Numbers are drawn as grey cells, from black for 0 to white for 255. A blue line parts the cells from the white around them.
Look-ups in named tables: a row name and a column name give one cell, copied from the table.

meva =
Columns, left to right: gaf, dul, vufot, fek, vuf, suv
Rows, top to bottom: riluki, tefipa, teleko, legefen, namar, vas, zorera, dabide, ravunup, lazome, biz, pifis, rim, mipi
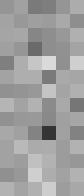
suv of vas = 166
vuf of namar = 144
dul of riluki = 161
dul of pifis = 157
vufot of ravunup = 153
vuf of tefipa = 169
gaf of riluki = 149
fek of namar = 218
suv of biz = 178
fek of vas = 122
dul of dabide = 163
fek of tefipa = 156
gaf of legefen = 160
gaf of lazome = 168
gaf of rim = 144
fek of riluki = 126
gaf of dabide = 181
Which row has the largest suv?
namar

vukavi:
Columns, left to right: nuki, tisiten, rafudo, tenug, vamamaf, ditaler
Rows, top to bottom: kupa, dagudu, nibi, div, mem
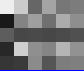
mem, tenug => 85
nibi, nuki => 93
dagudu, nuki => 25
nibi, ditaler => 80
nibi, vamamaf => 75
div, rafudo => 143
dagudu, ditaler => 142
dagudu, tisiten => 132
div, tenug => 133
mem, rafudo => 139
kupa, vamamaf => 119
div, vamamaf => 181
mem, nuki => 54
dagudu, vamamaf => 172
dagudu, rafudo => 159
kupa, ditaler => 124
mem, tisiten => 58
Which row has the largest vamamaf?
div

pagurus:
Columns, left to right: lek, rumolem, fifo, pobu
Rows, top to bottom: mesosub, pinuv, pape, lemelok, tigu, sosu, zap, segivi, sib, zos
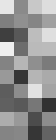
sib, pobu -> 141
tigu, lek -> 131
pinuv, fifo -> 133
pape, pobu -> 223
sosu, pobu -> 170
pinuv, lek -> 127
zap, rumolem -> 141
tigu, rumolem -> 182
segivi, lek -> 96
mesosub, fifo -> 200
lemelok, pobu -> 187
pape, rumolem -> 88
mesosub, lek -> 230
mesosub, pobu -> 221
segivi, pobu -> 49
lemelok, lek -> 239
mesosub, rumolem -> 138
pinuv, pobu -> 160
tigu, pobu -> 123

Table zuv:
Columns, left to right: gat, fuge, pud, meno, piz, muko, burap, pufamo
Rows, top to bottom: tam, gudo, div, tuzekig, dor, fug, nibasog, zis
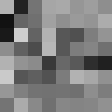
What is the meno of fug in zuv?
82
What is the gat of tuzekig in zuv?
141
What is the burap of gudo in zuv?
148
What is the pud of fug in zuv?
95
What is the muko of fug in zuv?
178
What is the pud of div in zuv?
99
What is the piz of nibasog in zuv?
115
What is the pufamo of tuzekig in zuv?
112

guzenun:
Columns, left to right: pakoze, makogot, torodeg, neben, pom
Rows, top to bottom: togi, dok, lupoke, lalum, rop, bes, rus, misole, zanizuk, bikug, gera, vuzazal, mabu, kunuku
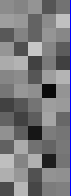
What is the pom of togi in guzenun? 114
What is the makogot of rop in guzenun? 179
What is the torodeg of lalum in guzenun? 199
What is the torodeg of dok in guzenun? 99
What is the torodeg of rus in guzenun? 143
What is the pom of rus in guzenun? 148
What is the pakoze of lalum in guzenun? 149
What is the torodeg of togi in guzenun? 148
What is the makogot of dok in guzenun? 152
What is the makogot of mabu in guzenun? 151
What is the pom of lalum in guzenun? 92
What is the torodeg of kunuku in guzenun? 70
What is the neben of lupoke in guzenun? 149
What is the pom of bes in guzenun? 180
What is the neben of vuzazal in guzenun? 29
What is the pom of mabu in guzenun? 144
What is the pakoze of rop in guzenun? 171
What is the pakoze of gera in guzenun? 97
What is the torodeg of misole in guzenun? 116
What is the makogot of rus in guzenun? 151

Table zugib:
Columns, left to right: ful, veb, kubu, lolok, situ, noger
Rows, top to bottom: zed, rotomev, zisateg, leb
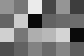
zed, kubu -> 235
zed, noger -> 61
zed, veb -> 119
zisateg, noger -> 10
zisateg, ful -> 208
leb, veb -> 98
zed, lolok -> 71
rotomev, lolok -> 99
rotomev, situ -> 106
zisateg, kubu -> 174
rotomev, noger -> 109
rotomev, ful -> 100
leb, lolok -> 106
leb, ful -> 78
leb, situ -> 134
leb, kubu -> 130
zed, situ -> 149
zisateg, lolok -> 184

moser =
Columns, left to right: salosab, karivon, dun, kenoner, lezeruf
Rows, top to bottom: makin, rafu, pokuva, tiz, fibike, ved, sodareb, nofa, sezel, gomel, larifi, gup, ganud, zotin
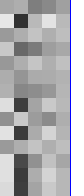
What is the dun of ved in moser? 171
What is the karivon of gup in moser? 73
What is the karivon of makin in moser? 174
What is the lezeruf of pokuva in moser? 190
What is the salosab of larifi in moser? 154
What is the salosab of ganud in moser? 224
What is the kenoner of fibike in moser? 175
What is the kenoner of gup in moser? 193
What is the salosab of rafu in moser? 231
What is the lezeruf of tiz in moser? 168
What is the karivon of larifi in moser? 174
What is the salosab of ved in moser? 173

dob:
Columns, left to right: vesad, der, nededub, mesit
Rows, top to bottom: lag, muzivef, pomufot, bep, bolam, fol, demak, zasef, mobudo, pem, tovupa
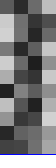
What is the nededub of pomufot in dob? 38
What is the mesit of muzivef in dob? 78
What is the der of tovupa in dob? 69
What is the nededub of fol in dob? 52
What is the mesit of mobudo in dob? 209
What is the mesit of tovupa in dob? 167
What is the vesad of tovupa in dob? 66
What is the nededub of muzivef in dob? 53

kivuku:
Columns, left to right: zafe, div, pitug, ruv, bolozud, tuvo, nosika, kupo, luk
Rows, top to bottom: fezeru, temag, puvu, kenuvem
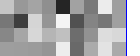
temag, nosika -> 132
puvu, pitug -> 215
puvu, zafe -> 135
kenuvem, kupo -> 227
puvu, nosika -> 146
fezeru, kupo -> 236
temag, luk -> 160
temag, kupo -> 118
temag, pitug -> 213
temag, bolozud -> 245
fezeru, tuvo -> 162
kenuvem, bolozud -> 237
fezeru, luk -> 159
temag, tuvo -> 81
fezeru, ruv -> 143
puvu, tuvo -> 109
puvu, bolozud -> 192
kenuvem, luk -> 170
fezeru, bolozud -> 37
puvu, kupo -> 221

